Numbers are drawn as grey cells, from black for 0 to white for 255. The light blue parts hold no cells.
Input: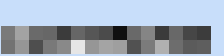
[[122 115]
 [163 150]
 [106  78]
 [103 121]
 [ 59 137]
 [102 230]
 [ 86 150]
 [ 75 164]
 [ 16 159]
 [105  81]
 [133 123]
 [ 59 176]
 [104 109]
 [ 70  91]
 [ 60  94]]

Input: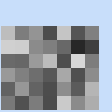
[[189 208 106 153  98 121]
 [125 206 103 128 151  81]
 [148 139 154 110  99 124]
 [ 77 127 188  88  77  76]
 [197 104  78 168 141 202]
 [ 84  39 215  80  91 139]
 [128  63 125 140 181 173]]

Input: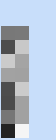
[[120  77 203 162  77  75 118  35]
 [121 200 164 161 203 161 161 245]]

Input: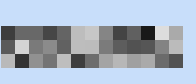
[[ 61  90 185]
 [104 212  51]
 [104 122 145]
 [ 70 139 116]
 [100  97 190]
 [189 189  62]
 [199 188 109]
 [133 123 164]
 [ 68  93 183]
 [ 96  82 160]
 [ 25  86 170]
 [221 131 107]
 [170 187  82]]

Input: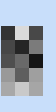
[[ 51  71  79 153 168]
 [218  37 105  94 201]
 [ 72 123  21 159 166]]

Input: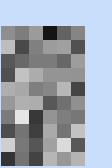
[[142 189  88  80 174 152 123  77 207  52]
 [125  73 105 194 168 176 229 116 120 115]
 [155 128 123 172 127 173  56  63  86  67]
 [ 20 156 123 148 135  88 148 170 161 182]
 [ 99 160 103 148 183 112 126 116 218 151]
 [133  81 157 147  69 144 119 194  88 180]]

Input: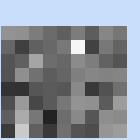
[[146 102  84  83  51  79  94  59]
 [144  64  96 143  50 154 171 202]
 [124  96 165 113  86  71 119  96]
 [107 104 109  93  91  90  35  57]
 [ 95 120 103 101  87 119 109 112]
 [124 246 139 127 137 147 137  84]
 [ 93  66 125 134  57 144  86  77]
 [134 120  98 130  82  91 142 149]
 [118  99  84 132 112 156 138 156]]

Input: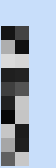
[[ 21 174 218  31  63  33   7 198 166  96]
 [ 67  16 213  34  83 199 197  28  31 199]]

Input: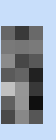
[[102 121 139  90 193  96  73]
 [ 57 118  71 100 150 149 136]
 [105 122  88  33  56  15  86]]
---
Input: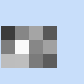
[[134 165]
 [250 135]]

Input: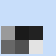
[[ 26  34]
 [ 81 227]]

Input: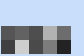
[[ 98  78]
 [206  74]]

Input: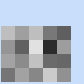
[[159 190]
 [ 97 225]]

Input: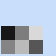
[[125 217]
 [186  86]]

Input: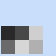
[[ 72 207]
 [214 176]]

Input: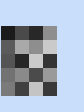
[[ 74  40]
 [169 142]]
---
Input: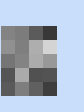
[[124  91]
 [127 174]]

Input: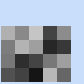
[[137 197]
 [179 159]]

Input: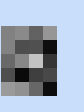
[[138  98]
 [ 78  80]]

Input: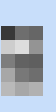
[[110 102]
 [221 148]]

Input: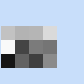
[[179 181]
 [ 68 123]]

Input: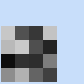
[[ 81  55]
 [202  79]]

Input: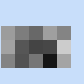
[[125 104]
 [ 86  68]]
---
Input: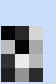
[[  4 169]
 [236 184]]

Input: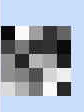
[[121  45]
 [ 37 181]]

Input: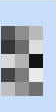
[[108 222]
 [179  18]]

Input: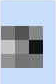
[[137  19]
 [115 120]]

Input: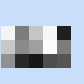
[[138 159]
 [ 41  23]]

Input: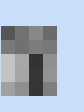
[[113 124]
 [167  51]]

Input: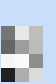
[[157 187]
 [250 141]]
